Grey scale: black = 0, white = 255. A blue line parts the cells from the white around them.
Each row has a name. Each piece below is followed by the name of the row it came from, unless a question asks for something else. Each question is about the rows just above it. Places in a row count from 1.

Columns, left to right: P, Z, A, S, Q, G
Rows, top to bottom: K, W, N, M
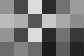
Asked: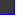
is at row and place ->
N, 6
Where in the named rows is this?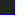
M, 6

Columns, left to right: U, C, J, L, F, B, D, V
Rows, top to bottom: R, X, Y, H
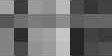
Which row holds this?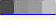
H
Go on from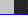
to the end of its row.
[66 60]
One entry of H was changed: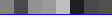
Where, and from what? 6, [38]
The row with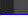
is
H
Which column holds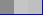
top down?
F
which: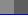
X
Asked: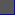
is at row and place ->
X, 1

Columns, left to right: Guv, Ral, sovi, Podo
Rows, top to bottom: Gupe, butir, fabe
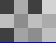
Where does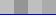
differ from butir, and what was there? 2, [141]
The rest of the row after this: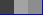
[191]
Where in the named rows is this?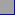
fabe, 2
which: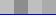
butir
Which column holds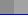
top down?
Ral
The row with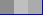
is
butir
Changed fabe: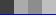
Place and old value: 2, [163]

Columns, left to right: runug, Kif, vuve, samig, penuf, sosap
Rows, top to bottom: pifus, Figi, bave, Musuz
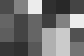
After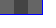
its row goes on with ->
[ 62 130 236]
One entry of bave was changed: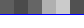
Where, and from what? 2, [68]
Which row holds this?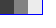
Figi
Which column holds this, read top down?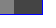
Kif

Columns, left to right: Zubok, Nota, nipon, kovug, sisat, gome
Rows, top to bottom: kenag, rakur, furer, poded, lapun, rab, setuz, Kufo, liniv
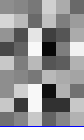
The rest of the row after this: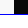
[126 242]
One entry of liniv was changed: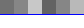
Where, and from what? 6, [178]
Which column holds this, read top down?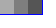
sisat
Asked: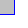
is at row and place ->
rakur, 4
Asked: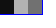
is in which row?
setuz
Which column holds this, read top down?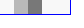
nipon

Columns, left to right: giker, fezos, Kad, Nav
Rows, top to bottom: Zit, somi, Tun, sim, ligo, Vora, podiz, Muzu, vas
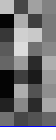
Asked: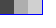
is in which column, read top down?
fezos
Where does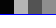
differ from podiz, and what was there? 2, [174]
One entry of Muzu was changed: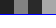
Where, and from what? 2, [136]

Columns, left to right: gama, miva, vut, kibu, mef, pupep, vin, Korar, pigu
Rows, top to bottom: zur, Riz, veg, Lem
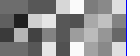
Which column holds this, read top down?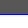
mef
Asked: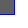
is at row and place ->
Riz, 1
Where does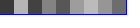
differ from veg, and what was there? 9, [103]
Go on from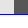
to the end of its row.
[ 81 169 193 131]

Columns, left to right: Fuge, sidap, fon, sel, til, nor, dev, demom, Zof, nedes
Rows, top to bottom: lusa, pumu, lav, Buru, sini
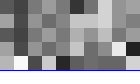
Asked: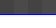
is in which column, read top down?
sidap
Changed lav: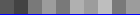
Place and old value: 7, [148]
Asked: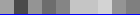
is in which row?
pumu
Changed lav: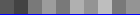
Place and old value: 10, [156]

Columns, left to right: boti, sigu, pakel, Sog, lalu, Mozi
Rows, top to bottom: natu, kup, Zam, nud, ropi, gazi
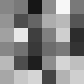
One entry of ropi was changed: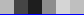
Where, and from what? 2, [77]
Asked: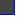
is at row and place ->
gazi, 4
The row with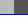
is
kup
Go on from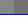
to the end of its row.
[ 57 108 121  51]
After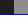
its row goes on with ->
[213 191]
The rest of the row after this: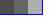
[185  85]

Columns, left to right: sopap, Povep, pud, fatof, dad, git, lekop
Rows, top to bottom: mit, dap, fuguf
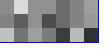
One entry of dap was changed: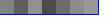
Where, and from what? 6, [131]
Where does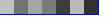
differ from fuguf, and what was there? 3, [159]
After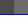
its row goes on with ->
[131 152]
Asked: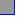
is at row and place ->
dap, 7
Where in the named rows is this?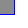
mit, 1

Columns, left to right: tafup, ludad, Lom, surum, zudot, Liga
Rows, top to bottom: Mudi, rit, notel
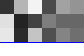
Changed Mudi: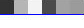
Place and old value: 6, [148]
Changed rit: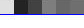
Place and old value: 6, [103]

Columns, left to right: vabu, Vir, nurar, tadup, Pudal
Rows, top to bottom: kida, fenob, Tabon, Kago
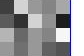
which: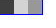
kida
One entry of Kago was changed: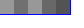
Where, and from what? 4, [97]
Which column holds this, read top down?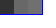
Vir
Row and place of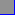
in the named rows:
fenob, 4
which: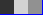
fenob
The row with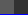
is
fenob

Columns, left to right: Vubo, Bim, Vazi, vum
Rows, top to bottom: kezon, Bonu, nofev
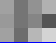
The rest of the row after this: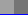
[146 177]
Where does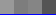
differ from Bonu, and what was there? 2, [117]
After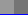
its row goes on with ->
[133  84]
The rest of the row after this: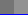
[177]
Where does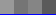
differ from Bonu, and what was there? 4, [84]

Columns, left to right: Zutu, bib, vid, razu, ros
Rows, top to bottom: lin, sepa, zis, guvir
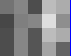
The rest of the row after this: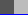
[172]
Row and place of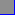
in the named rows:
sepa, 5
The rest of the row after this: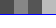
[172]

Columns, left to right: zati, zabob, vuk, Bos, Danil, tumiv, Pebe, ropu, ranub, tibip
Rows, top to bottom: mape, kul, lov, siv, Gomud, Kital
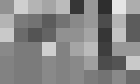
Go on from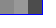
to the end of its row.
[180  92]
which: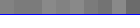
Kital
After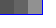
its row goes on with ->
[145 165  54 195  92]
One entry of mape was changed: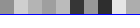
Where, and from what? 4, [165]
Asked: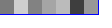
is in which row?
siv
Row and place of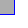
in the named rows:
mape, 10
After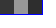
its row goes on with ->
[229 173]

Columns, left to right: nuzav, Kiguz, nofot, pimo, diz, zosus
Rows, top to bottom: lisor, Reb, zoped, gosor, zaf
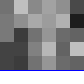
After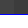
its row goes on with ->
[114 150 107  99]
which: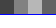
gosor
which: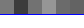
zoped

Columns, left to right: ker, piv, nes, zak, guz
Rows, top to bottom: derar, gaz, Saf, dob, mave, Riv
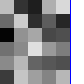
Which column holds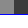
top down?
ker
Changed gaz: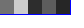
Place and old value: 1, [106]

